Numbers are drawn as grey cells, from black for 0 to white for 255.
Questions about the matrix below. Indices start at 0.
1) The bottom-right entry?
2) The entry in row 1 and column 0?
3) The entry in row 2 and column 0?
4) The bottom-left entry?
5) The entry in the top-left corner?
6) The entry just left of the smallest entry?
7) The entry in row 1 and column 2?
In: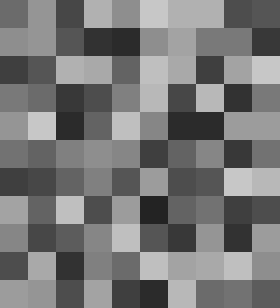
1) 92
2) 142
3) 63
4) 156
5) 107
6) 156
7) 85

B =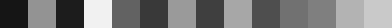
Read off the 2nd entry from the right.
179
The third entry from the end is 127
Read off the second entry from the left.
147
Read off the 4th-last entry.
113

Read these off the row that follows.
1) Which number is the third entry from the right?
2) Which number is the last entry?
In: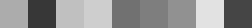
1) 145
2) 69

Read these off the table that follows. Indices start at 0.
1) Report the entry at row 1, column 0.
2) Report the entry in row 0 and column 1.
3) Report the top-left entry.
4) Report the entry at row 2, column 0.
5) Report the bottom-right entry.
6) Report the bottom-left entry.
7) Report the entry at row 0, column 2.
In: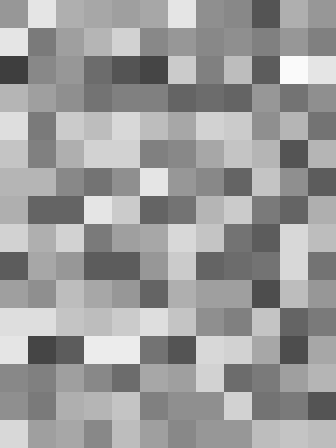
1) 229
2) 229
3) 151
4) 62
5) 189
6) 216
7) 175

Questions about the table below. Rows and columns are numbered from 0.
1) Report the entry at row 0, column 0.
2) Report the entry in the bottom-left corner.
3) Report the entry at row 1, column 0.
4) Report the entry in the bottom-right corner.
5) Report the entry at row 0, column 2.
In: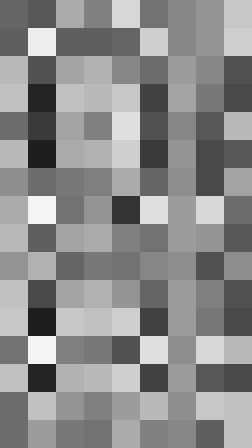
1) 101
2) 108
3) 95
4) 193
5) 171

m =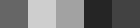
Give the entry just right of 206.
162
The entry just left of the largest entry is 102

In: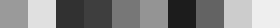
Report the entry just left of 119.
62
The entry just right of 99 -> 204
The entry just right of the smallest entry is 99

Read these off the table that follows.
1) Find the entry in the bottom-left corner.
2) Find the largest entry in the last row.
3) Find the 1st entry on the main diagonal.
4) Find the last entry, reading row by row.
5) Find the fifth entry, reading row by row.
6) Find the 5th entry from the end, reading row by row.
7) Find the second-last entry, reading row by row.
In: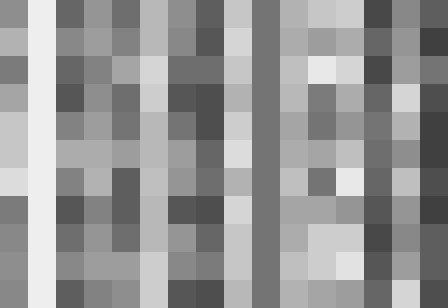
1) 136
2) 238
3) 142
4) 78
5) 110
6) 165
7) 213

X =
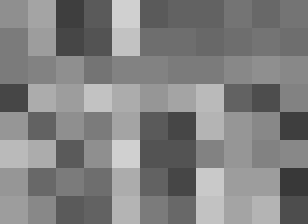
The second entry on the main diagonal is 157
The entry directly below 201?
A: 194
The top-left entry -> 143
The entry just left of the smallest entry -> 157
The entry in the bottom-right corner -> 77
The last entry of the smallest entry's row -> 56
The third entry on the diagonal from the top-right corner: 136
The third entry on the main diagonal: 143
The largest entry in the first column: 186
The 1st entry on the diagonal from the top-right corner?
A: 116
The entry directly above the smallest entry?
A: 136
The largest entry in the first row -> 208
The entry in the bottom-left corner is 157
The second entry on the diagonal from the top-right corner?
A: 116
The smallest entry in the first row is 62
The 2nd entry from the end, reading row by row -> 180
